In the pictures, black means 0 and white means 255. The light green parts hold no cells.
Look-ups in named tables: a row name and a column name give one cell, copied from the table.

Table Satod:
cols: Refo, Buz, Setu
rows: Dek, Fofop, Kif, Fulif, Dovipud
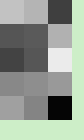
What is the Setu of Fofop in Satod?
177
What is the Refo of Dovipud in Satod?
160
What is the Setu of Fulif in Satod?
153
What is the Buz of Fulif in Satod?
142
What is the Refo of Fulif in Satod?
136
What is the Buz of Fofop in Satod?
90
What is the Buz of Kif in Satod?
86
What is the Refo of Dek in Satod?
194
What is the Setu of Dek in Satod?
63
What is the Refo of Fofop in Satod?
85
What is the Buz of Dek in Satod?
180
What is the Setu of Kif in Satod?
235
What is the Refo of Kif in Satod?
67

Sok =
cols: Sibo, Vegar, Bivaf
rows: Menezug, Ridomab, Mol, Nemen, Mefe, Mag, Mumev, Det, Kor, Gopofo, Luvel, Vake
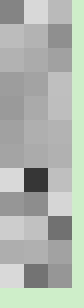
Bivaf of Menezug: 186
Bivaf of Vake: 150
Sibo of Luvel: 174
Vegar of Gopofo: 193
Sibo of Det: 217
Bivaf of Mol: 161
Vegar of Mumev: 171
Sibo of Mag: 161
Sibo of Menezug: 132
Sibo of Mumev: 164

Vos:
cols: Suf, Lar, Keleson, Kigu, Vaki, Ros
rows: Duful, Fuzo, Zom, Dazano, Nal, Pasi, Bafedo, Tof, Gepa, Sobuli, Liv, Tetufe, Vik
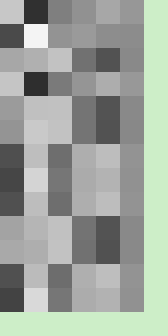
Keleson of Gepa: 110
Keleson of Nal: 193
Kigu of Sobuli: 115
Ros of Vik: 145
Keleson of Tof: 118
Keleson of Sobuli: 193
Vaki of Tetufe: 190
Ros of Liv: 137
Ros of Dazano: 152
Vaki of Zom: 82
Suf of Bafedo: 79
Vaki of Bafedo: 189
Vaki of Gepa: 189
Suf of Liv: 169
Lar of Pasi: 201
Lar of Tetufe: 187
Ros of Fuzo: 140
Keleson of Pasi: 194
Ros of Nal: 137
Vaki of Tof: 179

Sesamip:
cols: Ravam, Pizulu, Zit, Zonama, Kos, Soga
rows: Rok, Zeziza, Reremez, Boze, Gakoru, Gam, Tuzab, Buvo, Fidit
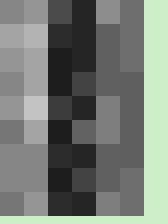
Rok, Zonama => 37
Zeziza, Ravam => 164
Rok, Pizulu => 149
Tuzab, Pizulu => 134
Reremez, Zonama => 37
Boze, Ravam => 134
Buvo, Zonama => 67
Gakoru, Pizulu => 195
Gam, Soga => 95
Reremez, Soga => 110
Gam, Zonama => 98
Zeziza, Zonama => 37
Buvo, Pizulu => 134
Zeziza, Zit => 44
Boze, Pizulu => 164
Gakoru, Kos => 126
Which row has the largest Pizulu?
Gakoru

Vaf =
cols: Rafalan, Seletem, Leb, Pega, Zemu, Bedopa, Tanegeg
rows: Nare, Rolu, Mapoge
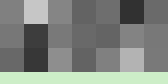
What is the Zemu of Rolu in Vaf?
100
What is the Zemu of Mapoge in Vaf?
128
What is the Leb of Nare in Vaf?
133
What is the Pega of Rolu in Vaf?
105
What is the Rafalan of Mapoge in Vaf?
104
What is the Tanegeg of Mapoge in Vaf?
121
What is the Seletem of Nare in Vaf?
198
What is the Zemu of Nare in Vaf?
110
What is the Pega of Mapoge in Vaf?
99
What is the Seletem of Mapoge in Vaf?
55
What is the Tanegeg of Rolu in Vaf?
120
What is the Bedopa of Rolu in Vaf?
131
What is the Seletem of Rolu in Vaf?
61
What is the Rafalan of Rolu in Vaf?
119
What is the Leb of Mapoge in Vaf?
142
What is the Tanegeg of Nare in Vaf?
106
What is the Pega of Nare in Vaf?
99
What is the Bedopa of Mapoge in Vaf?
179

